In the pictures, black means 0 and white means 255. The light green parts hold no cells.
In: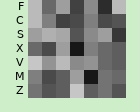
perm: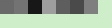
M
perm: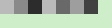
F
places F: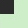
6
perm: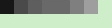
X

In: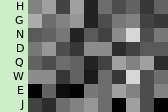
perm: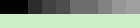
J
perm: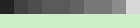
N
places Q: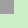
7 9
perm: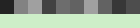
H

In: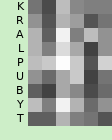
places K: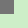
1
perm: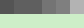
T
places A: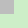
5
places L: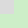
3
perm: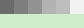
Y

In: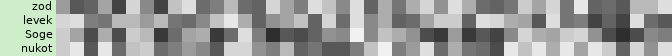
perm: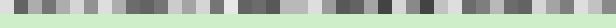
zod
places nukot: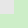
2 4 33 35 37 39
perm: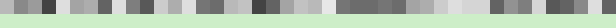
levek

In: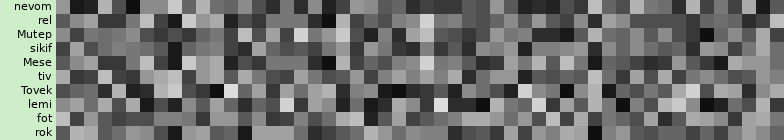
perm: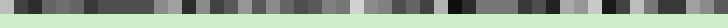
rel
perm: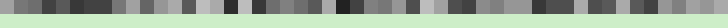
tiv
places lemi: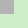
32 39 44 51
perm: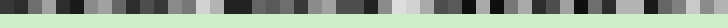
Tovek

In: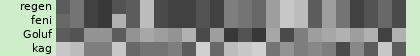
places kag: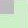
2 13
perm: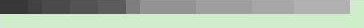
Goluf
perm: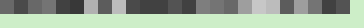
feni

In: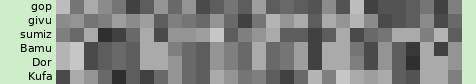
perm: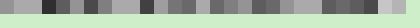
Dor
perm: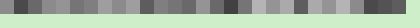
givu
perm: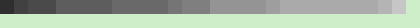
Dor
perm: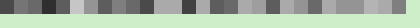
Dor
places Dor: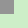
9 12 24 29

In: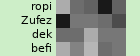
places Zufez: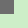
4
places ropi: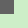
3 5
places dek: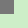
4 5
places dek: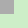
3
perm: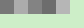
befi
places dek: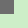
1 2

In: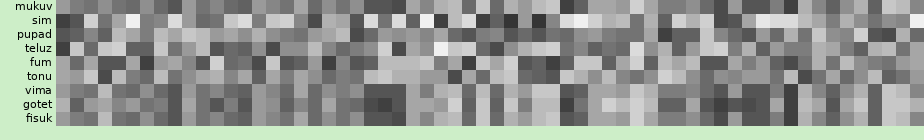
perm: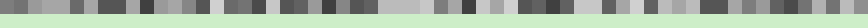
fum
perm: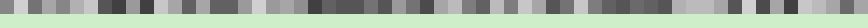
gotet
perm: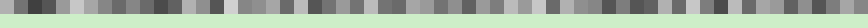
fisuk

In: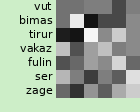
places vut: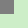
3 4 6
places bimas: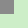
6
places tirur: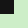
2

